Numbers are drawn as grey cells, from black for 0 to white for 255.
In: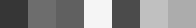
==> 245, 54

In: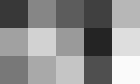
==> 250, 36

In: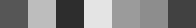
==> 228, 45

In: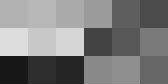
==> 221, 23

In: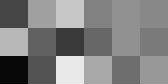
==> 233, 8

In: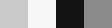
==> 246, 19

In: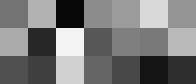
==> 243, 8

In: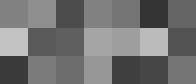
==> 195, 52

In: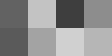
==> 208, 62

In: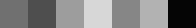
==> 215, 5
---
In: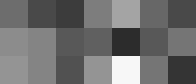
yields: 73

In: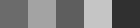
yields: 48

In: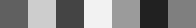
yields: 127

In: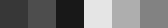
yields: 130

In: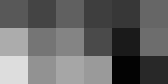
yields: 102

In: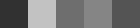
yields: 84

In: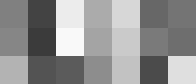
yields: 116
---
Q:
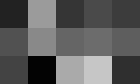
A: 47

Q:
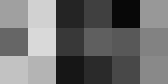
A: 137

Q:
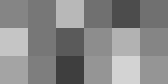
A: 149

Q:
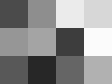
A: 177

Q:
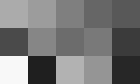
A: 39

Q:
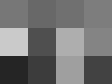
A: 66

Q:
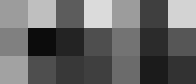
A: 50

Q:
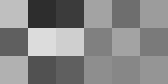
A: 149

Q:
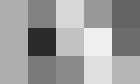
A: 181
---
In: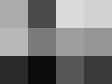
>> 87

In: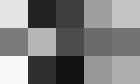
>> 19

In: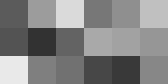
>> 113

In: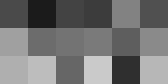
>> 102

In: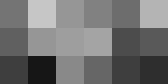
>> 137

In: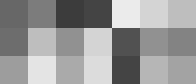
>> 170
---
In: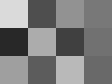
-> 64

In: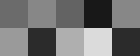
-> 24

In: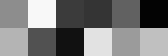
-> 97

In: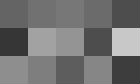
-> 77

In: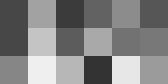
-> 114

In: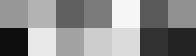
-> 89

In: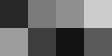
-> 143

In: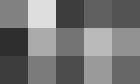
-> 186

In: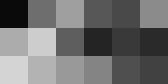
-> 57
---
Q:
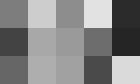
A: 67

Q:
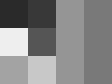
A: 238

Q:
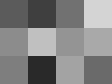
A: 140

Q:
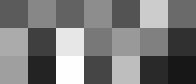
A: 171

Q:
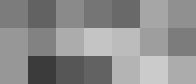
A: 151

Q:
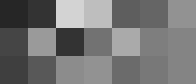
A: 69

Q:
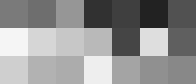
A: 245

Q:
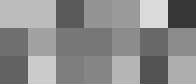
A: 111

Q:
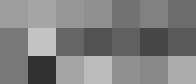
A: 121
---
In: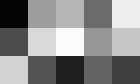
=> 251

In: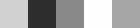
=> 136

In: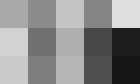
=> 175

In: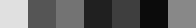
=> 32

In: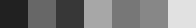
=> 167

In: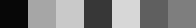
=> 55

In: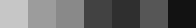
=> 66
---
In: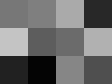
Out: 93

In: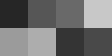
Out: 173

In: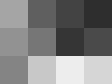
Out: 118

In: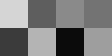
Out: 180

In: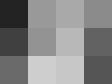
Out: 147

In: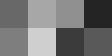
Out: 207

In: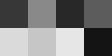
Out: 198

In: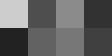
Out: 98
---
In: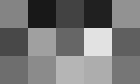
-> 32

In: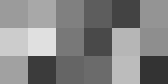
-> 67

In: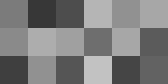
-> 145

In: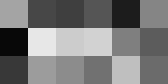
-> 28

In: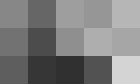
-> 150

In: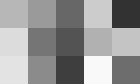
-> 204
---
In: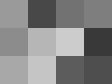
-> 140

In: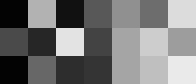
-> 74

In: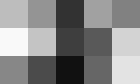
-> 249

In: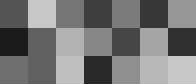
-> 27

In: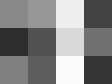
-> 45

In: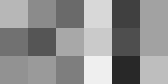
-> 113

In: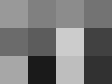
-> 107
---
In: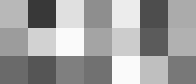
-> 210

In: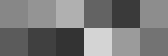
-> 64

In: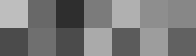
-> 111

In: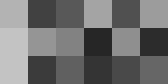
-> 149

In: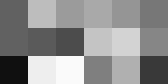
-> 90

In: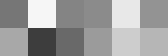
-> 61
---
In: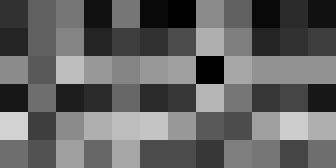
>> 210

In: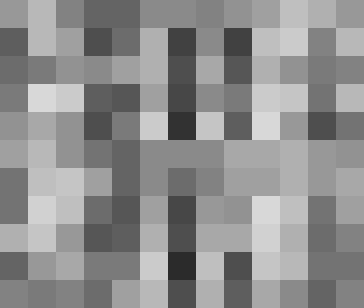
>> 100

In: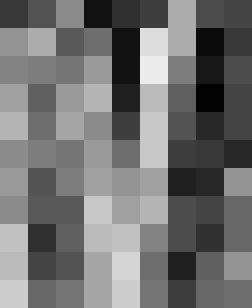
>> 186

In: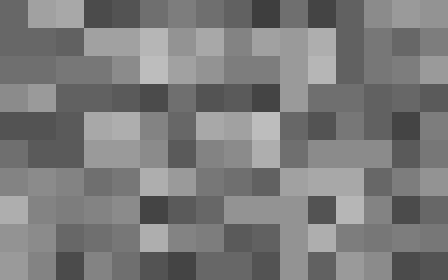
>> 147

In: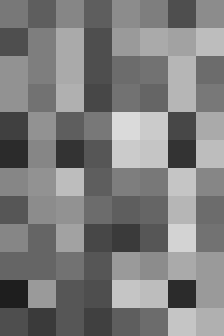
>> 30
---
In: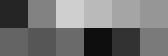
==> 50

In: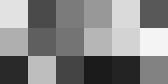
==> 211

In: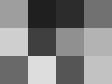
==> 144

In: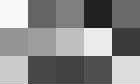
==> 235

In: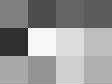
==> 221

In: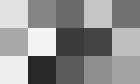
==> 67

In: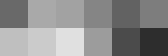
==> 75
